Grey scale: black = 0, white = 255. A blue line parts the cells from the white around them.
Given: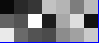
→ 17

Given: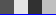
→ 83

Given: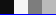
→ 125

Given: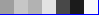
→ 72

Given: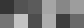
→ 61

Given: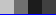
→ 64
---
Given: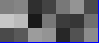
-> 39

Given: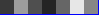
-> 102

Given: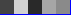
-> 41

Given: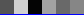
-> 162

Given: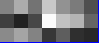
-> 94

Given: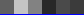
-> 40

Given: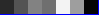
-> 243

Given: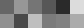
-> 123

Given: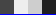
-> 238
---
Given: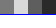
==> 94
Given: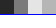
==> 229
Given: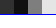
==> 126
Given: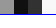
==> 50
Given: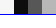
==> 87
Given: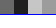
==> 198
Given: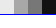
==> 119
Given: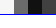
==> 17
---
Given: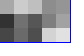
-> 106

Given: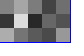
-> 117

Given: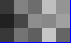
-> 116

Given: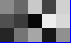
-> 117

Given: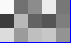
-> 155

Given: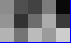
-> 117

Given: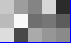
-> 72

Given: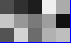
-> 212

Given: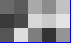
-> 221
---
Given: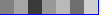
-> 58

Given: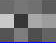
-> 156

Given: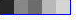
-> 39

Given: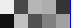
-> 18

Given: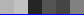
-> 193

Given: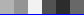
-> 148

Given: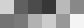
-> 122
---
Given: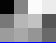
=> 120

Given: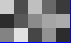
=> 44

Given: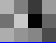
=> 113

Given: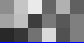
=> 163

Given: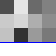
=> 202

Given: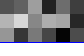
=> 180

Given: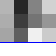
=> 173
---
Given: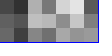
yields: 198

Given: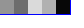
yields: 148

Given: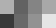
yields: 168

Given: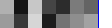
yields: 176

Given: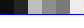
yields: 142

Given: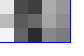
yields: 186
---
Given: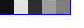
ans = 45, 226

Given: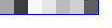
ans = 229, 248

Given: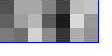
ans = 89, 218

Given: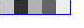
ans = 178, 238

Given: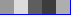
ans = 94, 220

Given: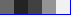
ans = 65, 241
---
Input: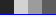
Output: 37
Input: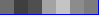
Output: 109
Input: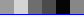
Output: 155
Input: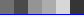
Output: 112
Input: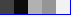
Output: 65
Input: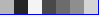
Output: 182
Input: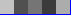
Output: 195
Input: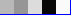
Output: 184
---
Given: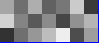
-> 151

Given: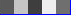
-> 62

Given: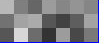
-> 108

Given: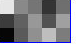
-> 144

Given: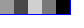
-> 208

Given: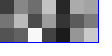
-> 248

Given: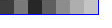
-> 39

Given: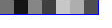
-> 134

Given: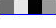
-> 2

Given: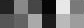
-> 170
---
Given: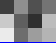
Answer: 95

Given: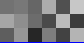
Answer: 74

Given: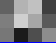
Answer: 207

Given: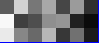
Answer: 149

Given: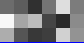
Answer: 69

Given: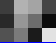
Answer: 150

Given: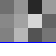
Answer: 162

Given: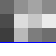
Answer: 221
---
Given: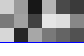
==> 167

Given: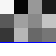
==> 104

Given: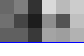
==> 57

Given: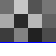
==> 33

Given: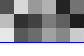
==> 108

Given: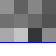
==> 53
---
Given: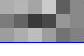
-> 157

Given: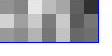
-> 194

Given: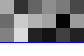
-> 19

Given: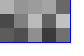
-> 143

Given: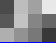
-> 146

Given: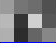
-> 44

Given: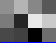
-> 65

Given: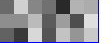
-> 195

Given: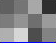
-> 214

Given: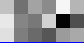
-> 86
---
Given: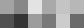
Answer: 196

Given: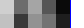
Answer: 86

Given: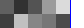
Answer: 156

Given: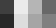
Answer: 181

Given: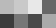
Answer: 232

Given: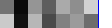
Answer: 142

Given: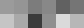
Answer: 97
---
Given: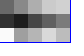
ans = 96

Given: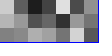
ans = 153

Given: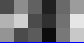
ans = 113

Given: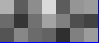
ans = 78

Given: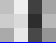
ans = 45

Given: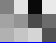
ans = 74

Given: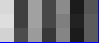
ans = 34
